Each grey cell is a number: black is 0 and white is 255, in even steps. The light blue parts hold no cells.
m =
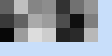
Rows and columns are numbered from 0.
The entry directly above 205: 156
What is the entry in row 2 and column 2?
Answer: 221
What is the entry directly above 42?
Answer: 15
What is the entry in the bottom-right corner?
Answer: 184
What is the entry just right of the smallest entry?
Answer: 156
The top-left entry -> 98

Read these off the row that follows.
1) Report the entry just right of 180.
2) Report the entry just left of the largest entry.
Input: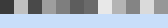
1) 132
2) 106

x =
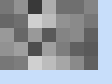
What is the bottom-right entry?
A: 96
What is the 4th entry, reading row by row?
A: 173
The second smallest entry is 77
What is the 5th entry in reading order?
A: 111
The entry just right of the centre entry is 132
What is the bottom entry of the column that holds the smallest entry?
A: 208
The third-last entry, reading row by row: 166
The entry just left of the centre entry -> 153
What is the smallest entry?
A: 57
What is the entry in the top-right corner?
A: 132

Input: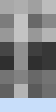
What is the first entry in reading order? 168
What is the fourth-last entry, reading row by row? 96
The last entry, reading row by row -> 110
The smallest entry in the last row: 90
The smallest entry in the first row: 160
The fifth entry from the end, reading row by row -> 116
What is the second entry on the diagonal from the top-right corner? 104

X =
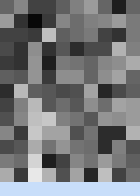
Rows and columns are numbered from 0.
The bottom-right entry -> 109
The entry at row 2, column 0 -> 66
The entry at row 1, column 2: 8
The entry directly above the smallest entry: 66
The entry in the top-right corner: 101
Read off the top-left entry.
101
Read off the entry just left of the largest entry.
58
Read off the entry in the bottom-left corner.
171
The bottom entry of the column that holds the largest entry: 232
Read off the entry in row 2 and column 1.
66
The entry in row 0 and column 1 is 134
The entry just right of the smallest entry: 58
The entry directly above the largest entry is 212
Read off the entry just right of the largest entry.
178
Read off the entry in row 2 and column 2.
58
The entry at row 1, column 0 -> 155

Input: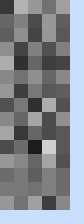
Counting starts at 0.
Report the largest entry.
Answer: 207
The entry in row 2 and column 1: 143
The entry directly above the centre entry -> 120
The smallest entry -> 28
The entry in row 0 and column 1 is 179
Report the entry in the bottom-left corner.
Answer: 151
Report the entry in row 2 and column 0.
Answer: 94
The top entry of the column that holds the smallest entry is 151
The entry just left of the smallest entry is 108
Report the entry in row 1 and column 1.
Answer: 128
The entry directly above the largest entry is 75
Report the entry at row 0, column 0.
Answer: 56
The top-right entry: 159
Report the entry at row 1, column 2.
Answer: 75
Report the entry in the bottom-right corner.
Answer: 136
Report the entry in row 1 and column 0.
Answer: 102
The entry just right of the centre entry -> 173
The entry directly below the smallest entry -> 102
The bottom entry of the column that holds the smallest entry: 159

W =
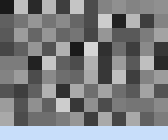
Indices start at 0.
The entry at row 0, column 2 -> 41
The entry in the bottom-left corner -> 169
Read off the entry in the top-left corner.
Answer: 26
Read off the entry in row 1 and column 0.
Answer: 96
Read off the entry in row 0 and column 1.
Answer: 191
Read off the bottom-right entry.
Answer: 124
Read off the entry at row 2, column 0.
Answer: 89
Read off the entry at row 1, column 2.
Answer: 150
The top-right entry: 144
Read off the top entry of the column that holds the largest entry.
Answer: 76
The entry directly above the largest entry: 70
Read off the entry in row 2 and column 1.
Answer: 156

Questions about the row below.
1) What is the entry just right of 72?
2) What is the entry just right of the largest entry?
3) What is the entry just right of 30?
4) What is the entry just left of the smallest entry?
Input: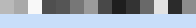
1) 30
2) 79
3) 51
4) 72
